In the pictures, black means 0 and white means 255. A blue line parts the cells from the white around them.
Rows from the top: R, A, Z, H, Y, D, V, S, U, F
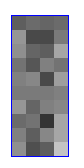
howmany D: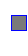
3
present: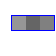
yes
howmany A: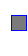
1
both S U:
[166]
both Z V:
[101]
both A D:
[122]
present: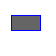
no

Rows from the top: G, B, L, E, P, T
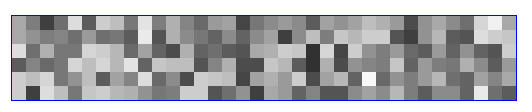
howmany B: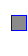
4
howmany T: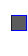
2
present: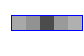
no
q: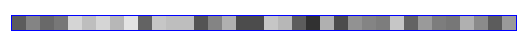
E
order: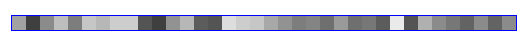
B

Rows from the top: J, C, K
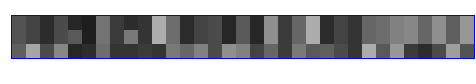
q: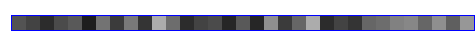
C
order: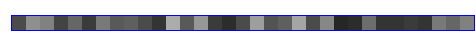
K
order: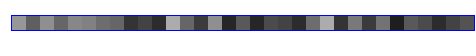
C
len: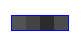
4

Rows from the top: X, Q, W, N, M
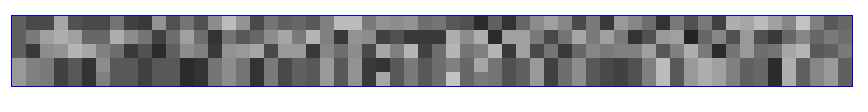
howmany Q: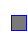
6
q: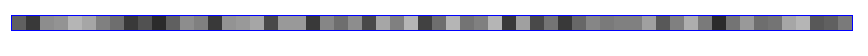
W
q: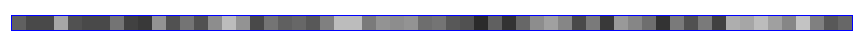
X
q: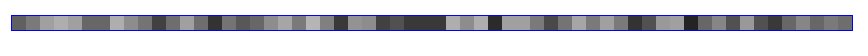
Q

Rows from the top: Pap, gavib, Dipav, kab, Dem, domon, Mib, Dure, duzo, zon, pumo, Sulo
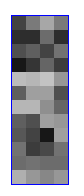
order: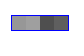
Dure
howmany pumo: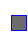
3
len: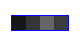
4
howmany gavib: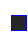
0
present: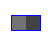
no
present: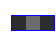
yes
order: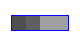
domon

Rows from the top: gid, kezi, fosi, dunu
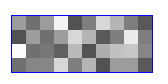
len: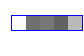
5
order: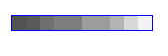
gid
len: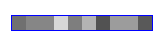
10
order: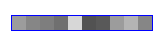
dunu
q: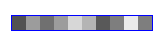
kezi
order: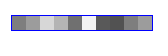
gid
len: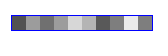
10

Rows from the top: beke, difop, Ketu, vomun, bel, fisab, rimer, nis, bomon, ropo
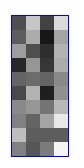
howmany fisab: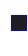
1
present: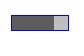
no
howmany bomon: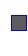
3

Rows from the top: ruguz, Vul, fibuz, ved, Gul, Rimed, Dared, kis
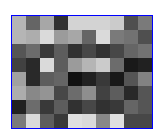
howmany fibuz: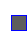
1
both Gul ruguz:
[101]
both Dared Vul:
[101]

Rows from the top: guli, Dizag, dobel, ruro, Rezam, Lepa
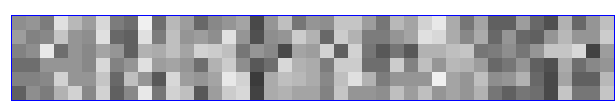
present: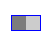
yes
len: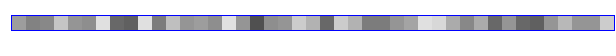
43
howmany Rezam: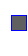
2
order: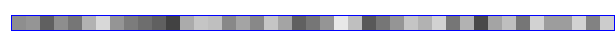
Lepa
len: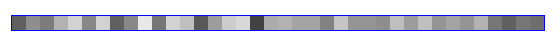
38
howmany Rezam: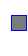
1

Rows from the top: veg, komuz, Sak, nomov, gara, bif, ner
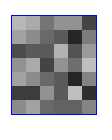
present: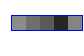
no
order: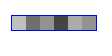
nomov
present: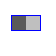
yes
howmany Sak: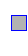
1

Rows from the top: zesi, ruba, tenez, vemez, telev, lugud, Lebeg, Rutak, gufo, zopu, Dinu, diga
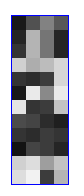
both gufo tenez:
[52]
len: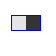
2
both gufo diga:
[60]

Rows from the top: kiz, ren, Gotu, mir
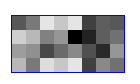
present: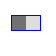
no
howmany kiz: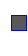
2
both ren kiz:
[94]

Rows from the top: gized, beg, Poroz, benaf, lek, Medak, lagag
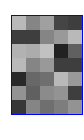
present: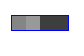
yes
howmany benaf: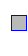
1
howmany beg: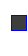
2
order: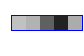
Poroz
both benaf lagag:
[133]
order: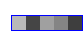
gized
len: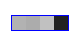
4

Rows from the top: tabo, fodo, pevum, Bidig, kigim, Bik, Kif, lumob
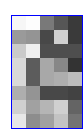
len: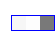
3
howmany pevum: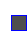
3
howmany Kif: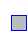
0

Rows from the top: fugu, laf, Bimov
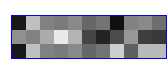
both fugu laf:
[130]
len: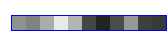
11
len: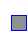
1

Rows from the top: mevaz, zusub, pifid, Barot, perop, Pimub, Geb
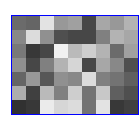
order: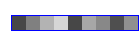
Barot
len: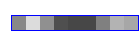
9
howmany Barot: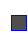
1
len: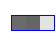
3

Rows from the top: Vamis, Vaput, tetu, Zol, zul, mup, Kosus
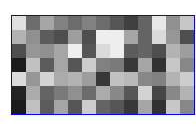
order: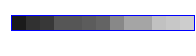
Kosus
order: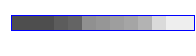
Vaput
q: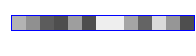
Vaput
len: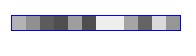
12

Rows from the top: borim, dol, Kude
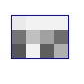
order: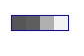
Kude
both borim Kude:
[242]
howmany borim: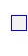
3

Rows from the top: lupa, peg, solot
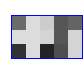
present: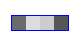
yes
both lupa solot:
[220]
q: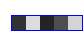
solot
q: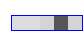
peg

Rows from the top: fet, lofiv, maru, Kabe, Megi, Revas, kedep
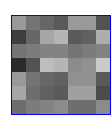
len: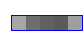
5
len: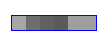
6

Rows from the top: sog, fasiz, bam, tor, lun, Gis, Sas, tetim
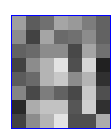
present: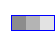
yes
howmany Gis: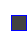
0
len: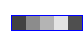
5
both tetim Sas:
[172]
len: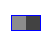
2
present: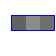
no
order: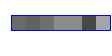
bam

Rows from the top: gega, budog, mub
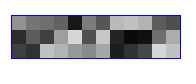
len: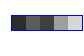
5
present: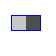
no
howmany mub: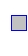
2
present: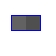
no
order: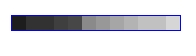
mub
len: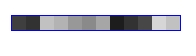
12

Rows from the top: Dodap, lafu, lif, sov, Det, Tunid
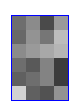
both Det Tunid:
[96]
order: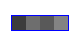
sov

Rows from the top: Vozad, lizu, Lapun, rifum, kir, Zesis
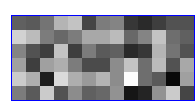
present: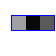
no
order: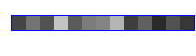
Vozad
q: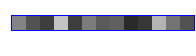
Lapun
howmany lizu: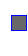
2
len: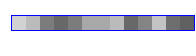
13
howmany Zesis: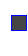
1

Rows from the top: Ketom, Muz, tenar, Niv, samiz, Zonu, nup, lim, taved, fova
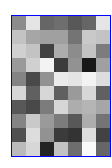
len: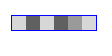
6
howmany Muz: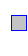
2
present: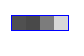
no
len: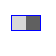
2
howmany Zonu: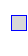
3
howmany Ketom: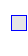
2

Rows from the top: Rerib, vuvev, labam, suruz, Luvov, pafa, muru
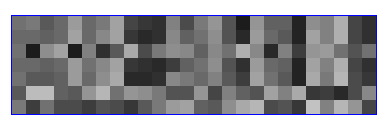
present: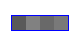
no
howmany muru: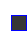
2
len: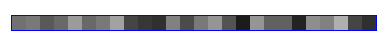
26
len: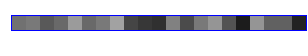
21
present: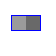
yes

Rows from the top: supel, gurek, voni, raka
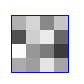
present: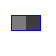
yes
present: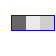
no

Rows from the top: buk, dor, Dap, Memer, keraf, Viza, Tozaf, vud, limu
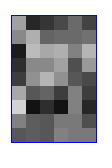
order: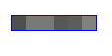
vud
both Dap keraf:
[181]
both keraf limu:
[87]
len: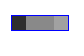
4

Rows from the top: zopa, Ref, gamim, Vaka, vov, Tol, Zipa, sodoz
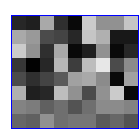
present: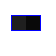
no
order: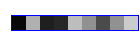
Tol
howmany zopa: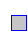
1
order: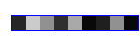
gamim
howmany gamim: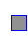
2
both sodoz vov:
[90]

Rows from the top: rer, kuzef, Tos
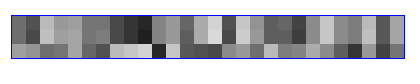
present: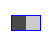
yes
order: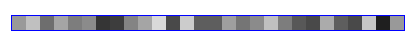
kuzef
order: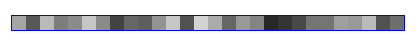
rer
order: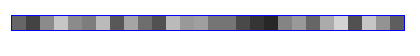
rer
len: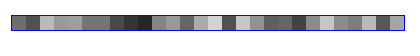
28
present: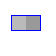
yes

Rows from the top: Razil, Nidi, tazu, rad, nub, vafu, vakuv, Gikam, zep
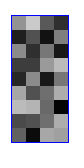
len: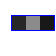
3
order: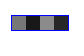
nub

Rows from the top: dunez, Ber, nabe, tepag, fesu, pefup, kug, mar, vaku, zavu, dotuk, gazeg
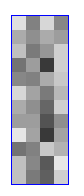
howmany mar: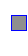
1
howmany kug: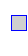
1

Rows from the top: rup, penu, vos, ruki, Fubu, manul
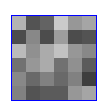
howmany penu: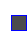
3
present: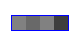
yes
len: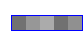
5
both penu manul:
[83]
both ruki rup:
[151]
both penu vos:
[136]

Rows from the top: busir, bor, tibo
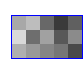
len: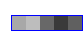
5
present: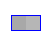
no
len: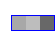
3

